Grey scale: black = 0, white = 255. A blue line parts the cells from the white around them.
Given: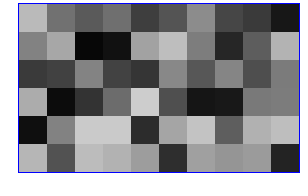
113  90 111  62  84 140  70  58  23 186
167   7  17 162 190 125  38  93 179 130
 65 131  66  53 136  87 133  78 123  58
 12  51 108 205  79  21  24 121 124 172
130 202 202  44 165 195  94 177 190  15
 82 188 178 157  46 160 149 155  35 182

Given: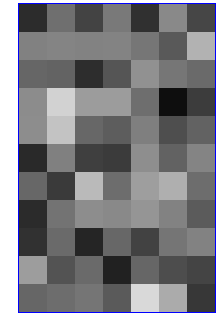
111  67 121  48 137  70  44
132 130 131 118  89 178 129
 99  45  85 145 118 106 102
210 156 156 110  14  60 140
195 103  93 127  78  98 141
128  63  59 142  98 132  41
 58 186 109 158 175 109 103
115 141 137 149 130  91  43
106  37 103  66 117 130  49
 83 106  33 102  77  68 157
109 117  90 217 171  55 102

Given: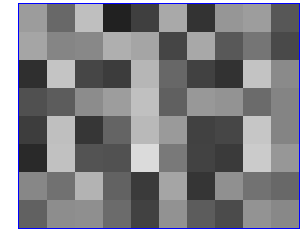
104 191  33  63 169  51 150 157  87 156
133 136 175 165  69 168  88 117  73 165
196  70  60 182 103  65  50 195 138  47
 92 140 157 192  96 152 147 107 132  80
191  54 100 185 154  65  70 198 132  61
193  83  81 219 121  66  58 203 151  41
113 179  98  58 165  53 144 114 104 135
141 143 107  65 146  92  75 147 136  97

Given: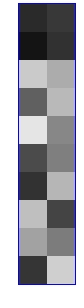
 56  42
 49  20
172 202
185  96
135 229
127  75
182  50
 68 191
124 162
207  53

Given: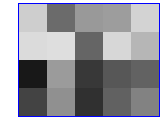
107 153 157 211 206
222 101 215 182 219
155  56  87  98  24
144  48  97 130  67

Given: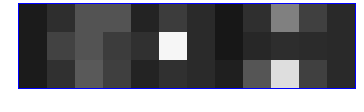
 46  83  83  35  60  42  23  47 128  64  41  27
 66  83  60  48 246  42  23  39  45  43  41  27
 48  89  63  35  48  42  31  85 222  64  41  27
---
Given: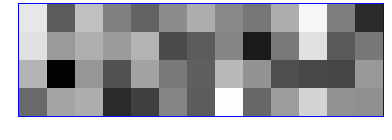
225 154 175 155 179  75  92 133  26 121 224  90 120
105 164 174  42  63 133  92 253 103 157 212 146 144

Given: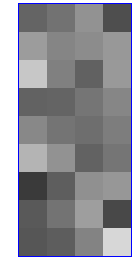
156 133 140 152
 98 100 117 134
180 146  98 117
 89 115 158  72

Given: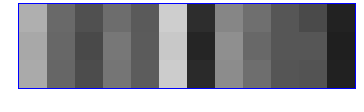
168 103  73 119  91 200  37 143 104  86  86  31

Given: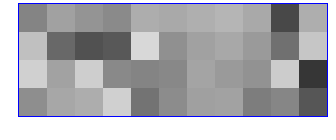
192 104  81  88 216 144 161 168 154 112 198
142 167 173 208 115 140 160 162 125 134  86

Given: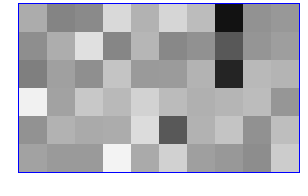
142 173 224 134 182 136 145  88 149 158
241 162 200 185 210 187 176 181 188 150
162 154 154 243 170 209 159 152 141 204

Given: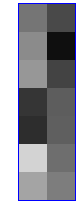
139  15
 53  93
211 110

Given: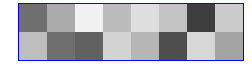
190 111  97 211 182  78 215 164
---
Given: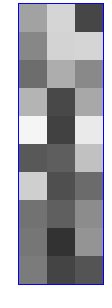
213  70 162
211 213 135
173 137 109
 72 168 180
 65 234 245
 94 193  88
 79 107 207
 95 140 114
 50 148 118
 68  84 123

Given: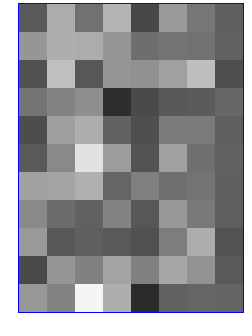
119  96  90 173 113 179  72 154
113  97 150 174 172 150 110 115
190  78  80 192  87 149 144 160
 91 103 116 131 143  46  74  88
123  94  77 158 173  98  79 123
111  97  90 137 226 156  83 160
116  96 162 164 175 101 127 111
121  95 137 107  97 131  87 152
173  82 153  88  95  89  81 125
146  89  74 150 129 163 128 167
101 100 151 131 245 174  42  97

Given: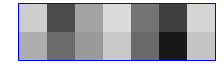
 64 213 206  75 164 219 116
 24 196 173 107 154 201 106

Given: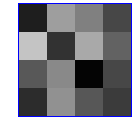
128  71  30 158
169  98 196  50
  4  71  88 137
 87  59  44 145

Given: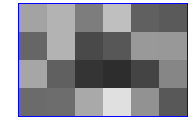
 96  90 163 179 125 191
153 152 102 179  73  87
 68 134 166  96  52  45
146  88 107 109 169 224

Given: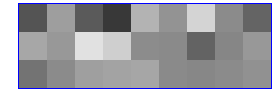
139 100  84 158  90  56 179 147 212
134 152 167 152 225 207 140 138  99
139 145 115 139 159 163 166 138 135

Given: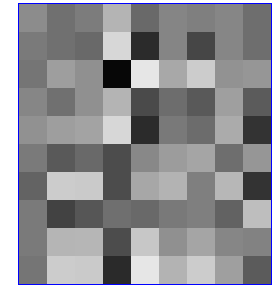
134 110 140 112 124 180 105 133 127
134 110 122 112 105 215  43 133  70
146 150 117 158 144   7 230 168 204
159  91 134 112 144 180  74 109  89
171  51 145 158 163 215  43 121 108
110 150 122  89 105  76 136 156 165
183  51  99 204 202  76 167 179 127
 98 190 122  66  86 111 105 121 127
134 130 122 181 182  76 199 144 165
159  91 117 204 202  42 230 179 204
